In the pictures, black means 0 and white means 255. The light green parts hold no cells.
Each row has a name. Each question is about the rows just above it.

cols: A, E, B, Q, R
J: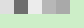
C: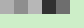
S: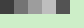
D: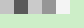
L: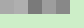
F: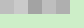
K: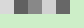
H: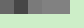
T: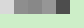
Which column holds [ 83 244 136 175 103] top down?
R
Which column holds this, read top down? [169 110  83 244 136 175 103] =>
R
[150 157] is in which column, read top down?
Q

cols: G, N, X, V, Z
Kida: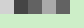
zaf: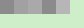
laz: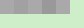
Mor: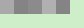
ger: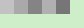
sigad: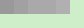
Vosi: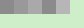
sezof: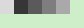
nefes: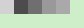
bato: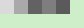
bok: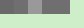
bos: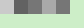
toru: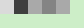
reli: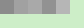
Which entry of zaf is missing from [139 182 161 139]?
[169]
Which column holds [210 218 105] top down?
G
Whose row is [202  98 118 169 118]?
bos
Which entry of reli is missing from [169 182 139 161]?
[146]
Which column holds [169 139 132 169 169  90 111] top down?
X

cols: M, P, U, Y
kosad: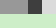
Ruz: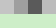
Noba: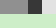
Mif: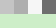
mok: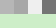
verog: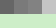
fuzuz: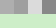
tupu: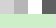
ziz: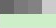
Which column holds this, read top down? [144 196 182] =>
M
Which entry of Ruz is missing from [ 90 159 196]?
[188]
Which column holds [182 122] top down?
P
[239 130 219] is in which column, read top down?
U
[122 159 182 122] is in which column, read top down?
P
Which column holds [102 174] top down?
M

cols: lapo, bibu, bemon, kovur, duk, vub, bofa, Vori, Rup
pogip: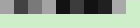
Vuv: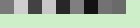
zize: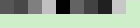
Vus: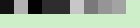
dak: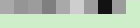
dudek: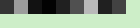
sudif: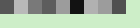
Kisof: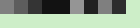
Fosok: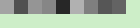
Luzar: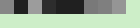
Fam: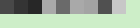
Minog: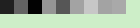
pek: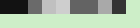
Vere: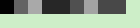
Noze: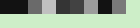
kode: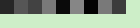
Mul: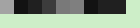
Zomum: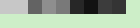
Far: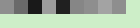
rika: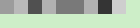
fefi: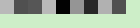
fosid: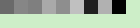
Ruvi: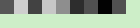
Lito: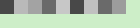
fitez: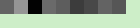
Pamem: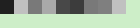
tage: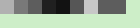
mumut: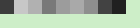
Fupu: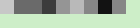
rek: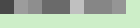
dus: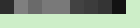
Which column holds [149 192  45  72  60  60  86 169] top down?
vub
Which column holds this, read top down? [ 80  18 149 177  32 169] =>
vub
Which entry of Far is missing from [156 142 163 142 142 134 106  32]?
[25]
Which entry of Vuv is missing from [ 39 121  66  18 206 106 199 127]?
[114]
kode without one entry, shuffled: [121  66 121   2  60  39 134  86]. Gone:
[10]

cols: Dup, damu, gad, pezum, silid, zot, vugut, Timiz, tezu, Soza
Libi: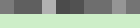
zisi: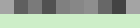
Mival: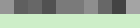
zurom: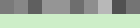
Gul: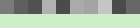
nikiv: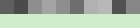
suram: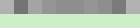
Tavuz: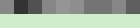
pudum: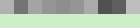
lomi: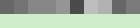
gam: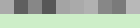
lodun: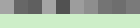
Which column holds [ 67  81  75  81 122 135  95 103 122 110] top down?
tezu
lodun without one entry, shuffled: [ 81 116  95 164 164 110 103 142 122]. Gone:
[157]
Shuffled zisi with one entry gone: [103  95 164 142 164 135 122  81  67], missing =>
[128]
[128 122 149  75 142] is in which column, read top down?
silid
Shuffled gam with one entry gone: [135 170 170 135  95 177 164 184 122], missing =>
[87]

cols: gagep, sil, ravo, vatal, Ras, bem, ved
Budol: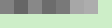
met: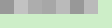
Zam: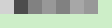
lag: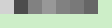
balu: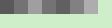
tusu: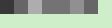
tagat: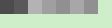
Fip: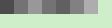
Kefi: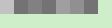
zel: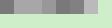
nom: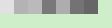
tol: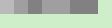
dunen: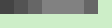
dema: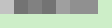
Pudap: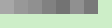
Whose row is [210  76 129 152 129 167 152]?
Zam
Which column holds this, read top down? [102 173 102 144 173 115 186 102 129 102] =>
ved
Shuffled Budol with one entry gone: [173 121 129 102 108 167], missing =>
[136]
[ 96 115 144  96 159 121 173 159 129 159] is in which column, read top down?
Ras
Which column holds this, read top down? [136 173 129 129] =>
ravo
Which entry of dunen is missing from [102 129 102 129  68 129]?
[83]
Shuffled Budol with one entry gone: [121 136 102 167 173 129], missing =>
[108]

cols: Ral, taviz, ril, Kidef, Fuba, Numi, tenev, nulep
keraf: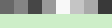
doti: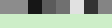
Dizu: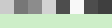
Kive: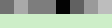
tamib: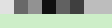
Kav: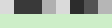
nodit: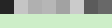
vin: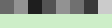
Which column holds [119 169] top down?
taviz
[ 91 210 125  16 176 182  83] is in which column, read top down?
Kidef
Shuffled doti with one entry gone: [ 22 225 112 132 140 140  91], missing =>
[51]
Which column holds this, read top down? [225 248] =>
Numi
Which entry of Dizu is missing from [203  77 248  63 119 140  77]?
[210]

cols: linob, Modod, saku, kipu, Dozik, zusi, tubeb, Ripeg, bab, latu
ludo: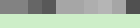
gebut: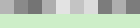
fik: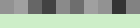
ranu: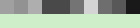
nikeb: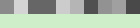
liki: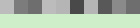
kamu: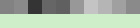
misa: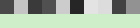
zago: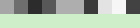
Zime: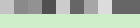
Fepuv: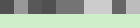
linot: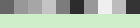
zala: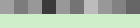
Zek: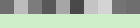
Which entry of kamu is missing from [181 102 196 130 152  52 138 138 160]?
[96]
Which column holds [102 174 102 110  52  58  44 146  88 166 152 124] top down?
saku

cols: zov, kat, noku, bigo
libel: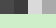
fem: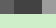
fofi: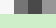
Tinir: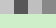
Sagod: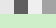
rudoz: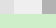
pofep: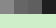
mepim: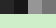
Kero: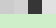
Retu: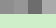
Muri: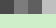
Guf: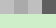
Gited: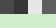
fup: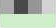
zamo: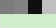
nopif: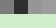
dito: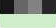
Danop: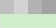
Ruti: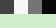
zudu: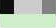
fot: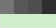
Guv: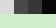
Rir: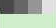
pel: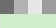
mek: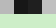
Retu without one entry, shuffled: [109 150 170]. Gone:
[142]
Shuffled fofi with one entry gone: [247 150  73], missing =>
[117]
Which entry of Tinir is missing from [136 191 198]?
[87]
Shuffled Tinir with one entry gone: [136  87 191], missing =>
[198]
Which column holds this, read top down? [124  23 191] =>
zov
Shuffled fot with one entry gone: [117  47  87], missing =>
[79]

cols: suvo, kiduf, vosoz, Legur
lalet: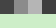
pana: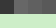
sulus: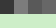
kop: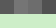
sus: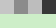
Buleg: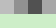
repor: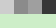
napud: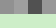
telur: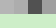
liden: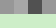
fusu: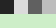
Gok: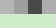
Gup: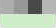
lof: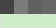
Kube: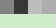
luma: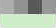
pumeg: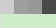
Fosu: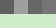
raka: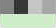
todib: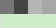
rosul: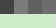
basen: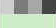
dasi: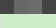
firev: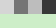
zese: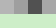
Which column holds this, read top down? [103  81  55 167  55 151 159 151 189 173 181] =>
Legur
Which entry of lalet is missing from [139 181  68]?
[62]
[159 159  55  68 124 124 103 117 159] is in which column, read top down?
kiduf
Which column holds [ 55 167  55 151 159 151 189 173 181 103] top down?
Legur

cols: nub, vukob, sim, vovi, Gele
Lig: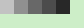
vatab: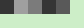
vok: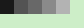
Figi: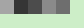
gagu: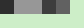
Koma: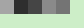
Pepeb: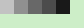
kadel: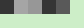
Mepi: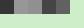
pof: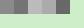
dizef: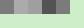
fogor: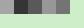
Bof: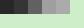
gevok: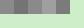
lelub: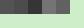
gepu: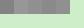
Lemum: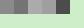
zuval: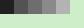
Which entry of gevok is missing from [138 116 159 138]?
[123]
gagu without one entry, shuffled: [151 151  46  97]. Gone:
[61]
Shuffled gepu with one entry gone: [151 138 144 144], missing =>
[131]
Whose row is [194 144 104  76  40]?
Lig

